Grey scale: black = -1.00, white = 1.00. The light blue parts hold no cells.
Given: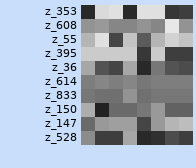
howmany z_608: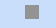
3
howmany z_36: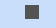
2
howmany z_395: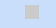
5
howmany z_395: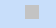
0
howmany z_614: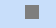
5
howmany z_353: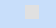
3
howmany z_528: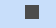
1

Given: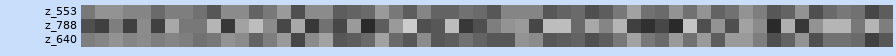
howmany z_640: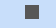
7
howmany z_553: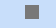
5
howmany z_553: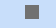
6
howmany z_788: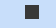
4
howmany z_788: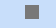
3
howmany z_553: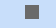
6

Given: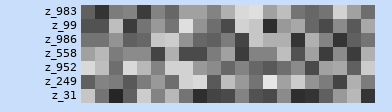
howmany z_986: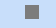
1
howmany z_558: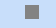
2
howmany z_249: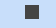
1

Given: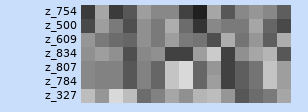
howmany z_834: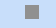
4
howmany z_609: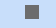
1
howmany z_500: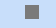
4
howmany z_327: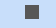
1
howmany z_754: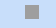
1

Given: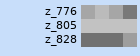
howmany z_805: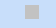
4
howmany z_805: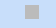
0
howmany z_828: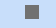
3
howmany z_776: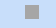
2
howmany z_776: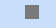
1
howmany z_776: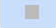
1
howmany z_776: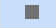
0

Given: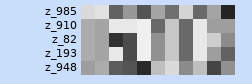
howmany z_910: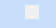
1
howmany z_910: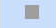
2

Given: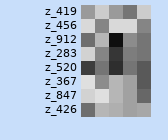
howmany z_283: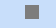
1
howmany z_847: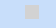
1
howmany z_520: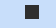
1
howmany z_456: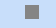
2
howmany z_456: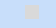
3
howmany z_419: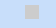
2
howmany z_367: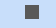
1

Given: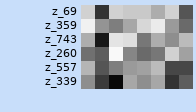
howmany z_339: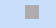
0
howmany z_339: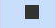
1
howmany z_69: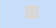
0

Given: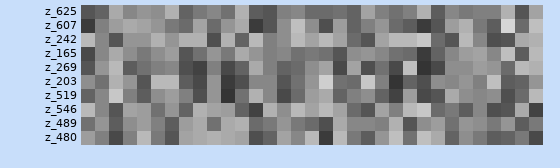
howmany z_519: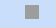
3
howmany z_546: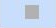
2
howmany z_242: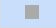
1
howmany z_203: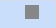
3
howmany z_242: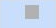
5
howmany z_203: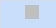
1

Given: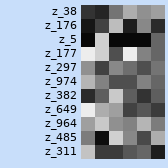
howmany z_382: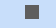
3
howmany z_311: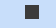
2
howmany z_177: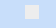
2
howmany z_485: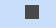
1
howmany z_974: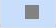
2
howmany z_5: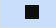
0
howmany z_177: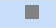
1

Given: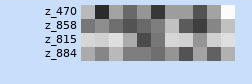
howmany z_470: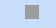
2
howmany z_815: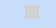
3

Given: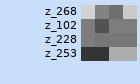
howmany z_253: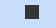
2
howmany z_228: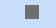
0
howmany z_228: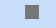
3
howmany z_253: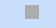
2
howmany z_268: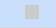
1
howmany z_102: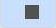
1
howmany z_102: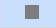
3

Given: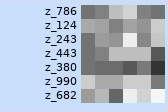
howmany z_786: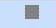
2
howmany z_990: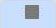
1
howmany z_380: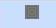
1

